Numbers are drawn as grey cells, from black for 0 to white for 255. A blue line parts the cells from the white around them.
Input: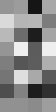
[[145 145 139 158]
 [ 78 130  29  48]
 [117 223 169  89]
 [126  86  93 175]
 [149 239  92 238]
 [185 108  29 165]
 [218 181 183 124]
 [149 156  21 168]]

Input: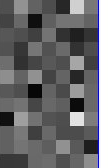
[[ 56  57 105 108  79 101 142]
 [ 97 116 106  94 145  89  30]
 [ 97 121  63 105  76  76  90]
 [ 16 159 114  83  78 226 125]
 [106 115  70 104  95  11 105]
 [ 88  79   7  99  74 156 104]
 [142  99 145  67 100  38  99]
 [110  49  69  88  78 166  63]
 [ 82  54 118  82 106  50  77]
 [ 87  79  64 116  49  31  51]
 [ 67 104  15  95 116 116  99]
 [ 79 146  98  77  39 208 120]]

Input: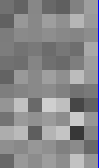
[[104 153 140 157 141 194 150]
 [143 137 151 144 128 139 104]
 [173 186  94 180 196  55 132]
 [115 154 145 155 141 202 150]
 [149 193 105 207 191  70  97]
 [126 132 137 140 129 114 121]
 [ 99 153 137 159 143 188 154]
 [113 110 133 112 106 126 158]
 [125 115 121 108 119 110 169]
 [124 138 136 142 136 133 141]
 [ 97 152 136 158 144 182 154]
 [113  99 135 104  95 129 158]]

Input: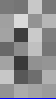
[[147 171 163 155]
 [199  88 110 176]
 [163  57 145 149]
 [104 140 192 118]
 [163  61 202 126]
 [160 218 147 182]
 [121 117 200 120]]

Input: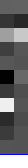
[[ 84  83]
 [ 59  82]
 [ 43  76]
 [239  84]
 [ 57  79]
 [  2 104]
 [ 87  83]
 [ 63  86]
 [159 200]
 [ 53  40]
 [ 97  98]]

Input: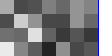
[[234 134  92  35 143  72  87]
 [112 105 224  99  57  85  56]
 [ 76 205 147  72  71 148 104]
 [171  73  81 127 104 148 132]]
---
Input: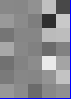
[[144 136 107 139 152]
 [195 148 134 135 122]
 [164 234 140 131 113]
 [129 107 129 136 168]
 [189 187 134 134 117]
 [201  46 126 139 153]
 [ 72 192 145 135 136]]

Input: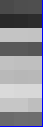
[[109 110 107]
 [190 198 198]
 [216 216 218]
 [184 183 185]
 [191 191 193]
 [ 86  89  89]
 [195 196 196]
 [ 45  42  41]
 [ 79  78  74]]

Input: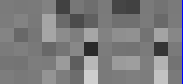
[[122 194 125 127 124 122 206 109 125 148 123 121 125]
 [115 179 126 158 155 122 184  94 155 124 125 116 117]
 [122  53 123 115 116 124  42 136 117 104 121 127 123]
 [135 164 115 145 143 130 166 126 140 166 118 104 132]
 [123 105 123 112 112 123  96  75 106 165 121 131 124]
 [122 115 122  65  69 122 110 119  65 130 122 121 123]]

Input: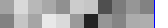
[[174 172 133 150  35 154 218 232 165 197 130]
 [130 150 124  79 198 204 144 168 184 217 163]]

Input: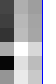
[[201 234 149]
 [188 224   6]
 [216 255 171]
 [166 188  51]
 [164 184  63]
 [158 175  69]]

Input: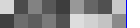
[[138 195 209 221  81 122  93 109  64]
 [200  80 102 152  61  87 130  75 215]]

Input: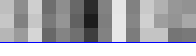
[[121 117 196 196 124 231 130  62 112 132 104 214 155 182]
 [168 148 158 208 134 231 126  28  97 149 122 198 129 198]
 [146 151 177 201 129 229 130  43 104 142 110 207 141 190]]
